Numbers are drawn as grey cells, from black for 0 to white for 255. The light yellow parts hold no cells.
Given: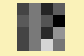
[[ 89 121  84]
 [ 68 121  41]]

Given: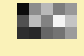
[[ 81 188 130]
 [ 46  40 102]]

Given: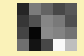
[[ 54  81 134]
 [ 68   6 139]]

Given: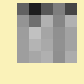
[[148 111 177]
 [157 193 165]]

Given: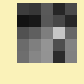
[[ 18  24  87]
 [ 81  95 126]]

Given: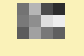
[[121 142 222]
 [ 92 161 120]]

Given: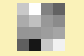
[[171 192 152]
 [149 150 157]]

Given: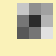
[[118  43 180]
 [ 88 117 225]]

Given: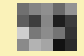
[[ 94  61 135]
 [207 120 140]]
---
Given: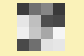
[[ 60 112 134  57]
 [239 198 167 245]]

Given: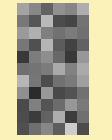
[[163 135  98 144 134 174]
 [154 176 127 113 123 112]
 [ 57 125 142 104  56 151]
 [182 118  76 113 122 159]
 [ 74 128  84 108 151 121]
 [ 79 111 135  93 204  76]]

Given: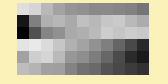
[[223 213 184 163 149 145 137 138 134 130 117]
 [  3  81 133 145 170 175 186 205 197 205 200]
 [162 206 213 186 151 142 125 103  75  43  26]]

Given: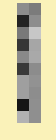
[[141 123]
 [121 199]
 [137 169]
 [159 146]
 [ 21 143]]

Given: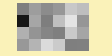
[[127 157 140 151 200 190]
 [176 148 133 127 201 165]]

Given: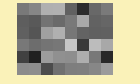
[[121 134 176 177  97  44 104 122]
 [ 96  85 160 176 119  99  96  97]
 [ 65  32 156 144 142 174 120  40]]

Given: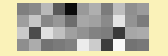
[[127 137 185  89  11 153 175 123 190 143 155]
 [202  76 224 192 160 146 130 125  57 167 171]]
